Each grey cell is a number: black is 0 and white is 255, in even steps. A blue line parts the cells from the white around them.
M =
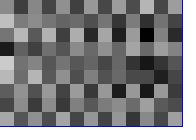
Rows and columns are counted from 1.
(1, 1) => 139
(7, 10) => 152
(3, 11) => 2
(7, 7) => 57
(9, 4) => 77
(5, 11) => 22
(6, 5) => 144
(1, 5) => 144
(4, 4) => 112
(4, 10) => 165
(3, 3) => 89
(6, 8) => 82
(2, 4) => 117
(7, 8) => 152
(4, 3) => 64
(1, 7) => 152
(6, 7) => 127
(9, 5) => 164
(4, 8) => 144
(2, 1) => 191
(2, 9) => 54
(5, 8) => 70
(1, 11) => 181
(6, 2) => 109
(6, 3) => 181
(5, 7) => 101
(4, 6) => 139
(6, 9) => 105
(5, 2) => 114
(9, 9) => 150
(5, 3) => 132
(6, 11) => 73
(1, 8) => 71
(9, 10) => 54

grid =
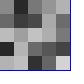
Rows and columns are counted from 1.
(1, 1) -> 137
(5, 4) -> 102
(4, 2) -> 180
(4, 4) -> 86
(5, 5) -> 211
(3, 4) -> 174
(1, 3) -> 120
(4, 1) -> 39
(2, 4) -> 170

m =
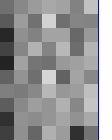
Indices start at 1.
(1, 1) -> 112
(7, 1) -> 127
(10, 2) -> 144
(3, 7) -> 153
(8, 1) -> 93
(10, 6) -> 48
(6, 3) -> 111
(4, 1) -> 67
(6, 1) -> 98
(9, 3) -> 140
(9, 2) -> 146
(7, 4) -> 183
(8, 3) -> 158
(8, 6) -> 135
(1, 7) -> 193
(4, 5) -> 184
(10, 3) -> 102
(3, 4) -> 163
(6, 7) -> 136

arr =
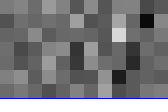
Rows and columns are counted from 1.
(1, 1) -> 123
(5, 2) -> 83
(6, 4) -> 140
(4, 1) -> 110
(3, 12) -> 121
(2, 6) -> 159
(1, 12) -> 88
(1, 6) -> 86
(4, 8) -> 84
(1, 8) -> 85
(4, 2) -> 74
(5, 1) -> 107
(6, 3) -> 92
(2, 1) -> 82
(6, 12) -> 91
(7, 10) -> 90
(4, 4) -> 132
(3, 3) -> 138
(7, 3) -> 104
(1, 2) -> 132
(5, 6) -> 56
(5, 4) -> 156
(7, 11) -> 119
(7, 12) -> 125

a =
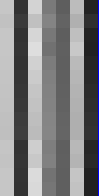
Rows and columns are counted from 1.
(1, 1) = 198
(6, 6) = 182
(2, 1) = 193
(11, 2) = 51
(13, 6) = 197
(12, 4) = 129
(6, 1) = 196
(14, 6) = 194
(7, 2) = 54
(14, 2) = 50
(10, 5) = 101
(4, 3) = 222
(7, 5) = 97
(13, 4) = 115
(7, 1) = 195
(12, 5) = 96
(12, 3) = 200
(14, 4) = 118
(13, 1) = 198
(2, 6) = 176
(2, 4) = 132
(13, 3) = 219
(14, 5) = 95
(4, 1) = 198
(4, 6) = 200

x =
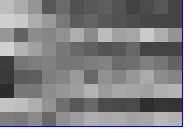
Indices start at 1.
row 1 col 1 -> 189
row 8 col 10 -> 74
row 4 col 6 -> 105
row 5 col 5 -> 118
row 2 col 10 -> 77
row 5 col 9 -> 108
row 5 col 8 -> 130
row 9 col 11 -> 166
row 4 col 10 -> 103
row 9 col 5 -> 143
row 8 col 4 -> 147
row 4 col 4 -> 138
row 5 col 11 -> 127
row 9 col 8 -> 169
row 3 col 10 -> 166
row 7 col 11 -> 160
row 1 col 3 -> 149
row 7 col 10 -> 164
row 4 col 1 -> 209
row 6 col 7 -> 104
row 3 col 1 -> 151
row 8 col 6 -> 87
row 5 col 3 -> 125
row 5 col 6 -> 119
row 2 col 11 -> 71
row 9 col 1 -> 126
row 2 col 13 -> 68
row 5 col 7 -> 126
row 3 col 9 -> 162
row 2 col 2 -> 201
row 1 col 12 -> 87
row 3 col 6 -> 174
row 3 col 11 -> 202
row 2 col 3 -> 173
